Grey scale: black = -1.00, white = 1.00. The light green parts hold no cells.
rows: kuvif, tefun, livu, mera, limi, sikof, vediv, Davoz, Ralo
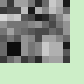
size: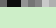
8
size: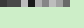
10
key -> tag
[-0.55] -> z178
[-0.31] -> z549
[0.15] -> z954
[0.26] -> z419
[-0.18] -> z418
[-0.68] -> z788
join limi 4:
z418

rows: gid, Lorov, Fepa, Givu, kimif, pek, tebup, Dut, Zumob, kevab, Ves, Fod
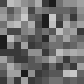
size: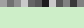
12
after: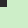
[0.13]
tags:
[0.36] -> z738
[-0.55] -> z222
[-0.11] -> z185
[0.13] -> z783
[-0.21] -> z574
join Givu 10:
z738

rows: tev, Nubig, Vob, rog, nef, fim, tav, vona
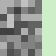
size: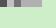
6
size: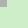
1
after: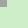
[-0.10]
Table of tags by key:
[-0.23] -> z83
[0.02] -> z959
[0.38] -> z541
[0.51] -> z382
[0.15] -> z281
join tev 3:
z281
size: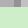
4

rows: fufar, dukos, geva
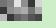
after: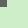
[-0.10]
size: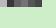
6
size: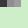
3

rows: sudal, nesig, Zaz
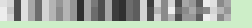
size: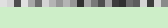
24
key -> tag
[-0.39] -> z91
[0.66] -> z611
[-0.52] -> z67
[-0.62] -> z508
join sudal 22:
z67
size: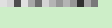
14
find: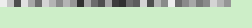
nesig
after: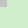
[-0.39]

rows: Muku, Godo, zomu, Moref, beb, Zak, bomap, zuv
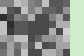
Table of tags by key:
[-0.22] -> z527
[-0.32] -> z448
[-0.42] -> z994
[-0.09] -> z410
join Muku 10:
z527
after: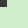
[-0.32]
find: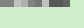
Muku
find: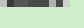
beb

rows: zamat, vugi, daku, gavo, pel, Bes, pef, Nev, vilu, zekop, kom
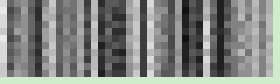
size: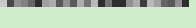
27
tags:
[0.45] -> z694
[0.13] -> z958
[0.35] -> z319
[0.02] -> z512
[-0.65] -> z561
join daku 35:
z694
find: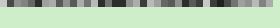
zekop

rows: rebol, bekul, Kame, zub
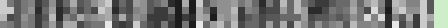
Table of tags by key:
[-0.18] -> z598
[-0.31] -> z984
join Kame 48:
z598
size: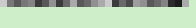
27

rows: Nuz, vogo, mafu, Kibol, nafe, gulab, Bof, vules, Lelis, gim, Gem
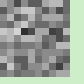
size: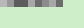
9
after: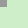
[-0.28]
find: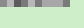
mafu
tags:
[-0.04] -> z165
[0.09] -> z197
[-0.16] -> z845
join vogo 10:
z845

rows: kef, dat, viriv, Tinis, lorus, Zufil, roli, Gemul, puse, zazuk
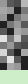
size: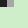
2
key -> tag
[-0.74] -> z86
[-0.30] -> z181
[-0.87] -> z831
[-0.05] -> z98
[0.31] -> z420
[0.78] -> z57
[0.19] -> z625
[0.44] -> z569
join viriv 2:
z86
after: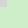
[-0.30]
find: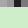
dat
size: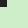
1

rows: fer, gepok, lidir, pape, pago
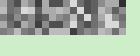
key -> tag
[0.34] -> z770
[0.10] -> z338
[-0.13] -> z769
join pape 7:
z338
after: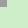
[-0.25]
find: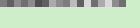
lidir
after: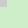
[-0.25]

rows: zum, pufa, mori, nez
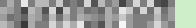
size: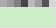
8
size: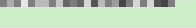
25
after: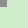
[-0.01]

